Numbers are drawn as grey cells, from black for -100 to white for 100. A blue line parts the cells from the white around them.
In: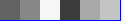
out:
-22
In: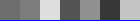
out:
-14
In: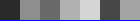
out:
-67
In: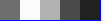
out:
-14
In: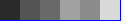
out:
-67
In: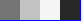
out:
-8
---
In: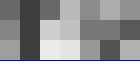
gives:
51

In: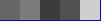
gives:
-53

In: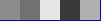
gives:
80

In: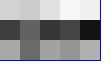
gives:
-58

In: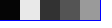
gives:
-61

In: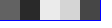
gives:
84
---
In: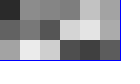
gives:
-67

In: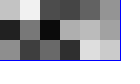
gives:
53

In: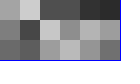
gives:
29

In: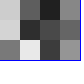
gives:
61

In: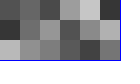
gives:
-36

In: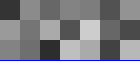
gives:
-59

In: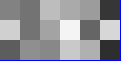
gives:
2
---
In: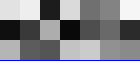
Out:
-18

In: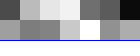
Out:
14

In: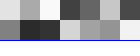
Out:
16

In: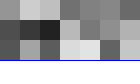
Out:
12

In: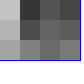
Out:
-22

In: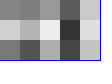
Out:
-59

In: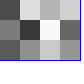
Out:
96

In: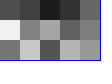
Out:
-24
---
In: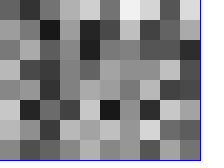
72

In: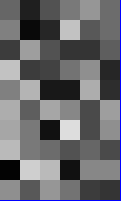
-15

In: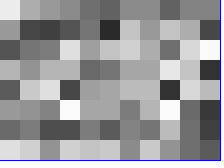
3

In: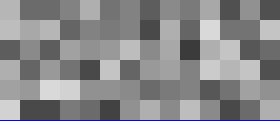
-37

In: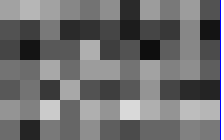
-36

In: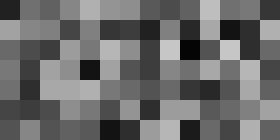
-58

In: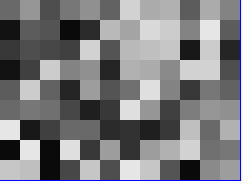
3
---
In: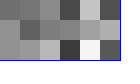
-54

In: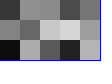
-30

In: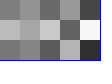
-29

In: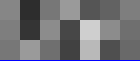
45

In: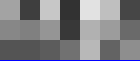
44

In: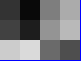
71

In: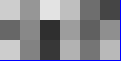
40

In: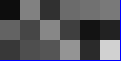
16

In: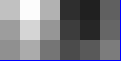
-41

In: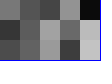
21
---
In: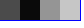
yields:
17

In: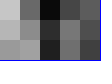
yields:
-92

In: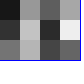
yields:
-26

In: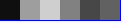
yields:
62

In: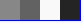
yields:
95

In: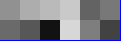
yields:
46

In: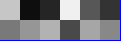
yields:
-71
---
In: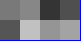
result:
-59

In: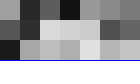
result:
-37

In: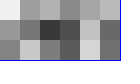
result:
51

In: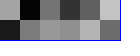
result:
-25

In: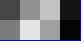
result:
52

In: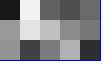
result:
9

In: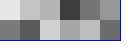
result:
-9
